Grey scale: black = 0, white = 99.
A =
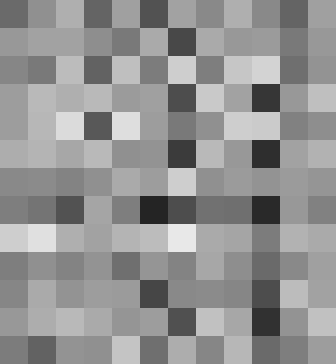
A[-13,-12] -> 41
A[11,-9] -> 66
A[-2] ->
[59, 67, 72, 66, 58, 61, 31, 75, 65, 19, 57, 75]
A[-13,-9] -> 39
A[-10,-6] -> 30
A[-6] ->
[49, 45, 32, 64, 49, 14, 30, 44, 43, 16, 59, 50]
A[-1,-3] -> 41
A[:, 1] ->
[56, 63, 47, 72, 71, 70, 54, 45, 87, 56, 66, 67, 38]
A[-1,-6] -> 67
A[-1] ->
[48, 38, 57, 56, 76, 43, 67, 52, 71, 41, 49, 61]
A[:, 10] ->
[39, 47, 43, 59, 50, 63, 60, 59, 69, 53, 73, 57, 49]
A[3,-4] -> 63
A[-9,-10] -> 85
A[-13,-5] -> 53
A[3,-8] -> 60
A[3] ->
[61, 72, 68, 72, 60, 62, 30, 78, 63, 21, 59, 74]
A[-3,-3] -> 30
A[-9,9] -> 79
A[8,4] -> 70
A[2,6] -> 80
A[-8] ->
[67, 70, 65, 72, 56, 57, 23, 72, 59, 18, 63, 69]
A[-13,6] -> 63
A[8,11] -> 66
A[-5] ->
[80, 87, 68, 63, 70, 73, 90, 66, 64, 48, 69, 66]
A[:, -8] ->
[62, 47, 74, 60, 86, 56, 66, 49, 70, 43, 60, 58, 76]
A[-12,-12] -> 59

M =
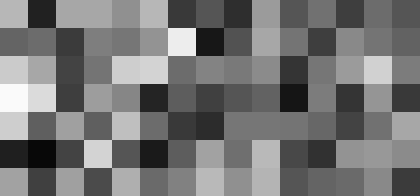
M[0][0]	71
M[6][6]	50
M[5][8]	43
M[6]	[63, 25, 62, 29, 68, 41, 50, 72, 56, 70, 33, 39, 41, 53, 23]
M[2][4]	80
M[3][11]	48
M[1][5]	57
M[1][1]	42
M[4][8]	46
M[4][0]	80
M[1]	[39, 42, 23, 49, 46, 57, 92, 9, 32, 65, 45, 24, 53, 45, 38]
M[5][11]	19
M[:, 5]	[71, 57, 82, 14, 42, 10, 41]
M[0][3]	65
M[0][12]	24
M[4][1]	37
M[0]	[71, 13, 65, 65, 56, 71, 22, 33, 18, 60, 33, 44, 24, 42, 33]
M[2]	[79, 65, 26, 45, 80, 82, 42, 51, 47, 54, 20, 46, 60, 81, 48]
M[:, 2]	[65, 23, 26, 24, 62, 26, 62]
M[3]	[97, 85, 24, 61, 52, 14, 36, 25, 33, 38, 8, 48, 20, 58, 22]
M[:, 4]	[56, 46, 80, 52, 74, 33, 68]
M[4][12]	26

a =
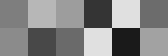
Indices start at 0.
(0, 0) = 49
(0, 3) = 20
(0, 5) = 42
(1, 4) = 10

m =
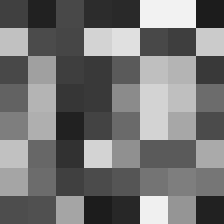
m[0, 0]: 25
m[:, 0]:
[25, 75, 28, 38, 49, 75, 64, 30]
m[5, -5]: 82
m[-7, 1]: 29
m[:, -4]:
[16, 87, 35, 54, 41, 56, 33, 15]
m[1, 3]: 82
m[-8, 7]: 11
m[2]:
[28, 62, 24, 22, 35, 74, 70, 22]
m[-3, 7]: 66
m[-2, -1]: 46
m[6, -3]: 45

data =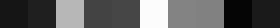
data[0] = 8
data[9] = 10
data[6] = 51
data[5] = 98
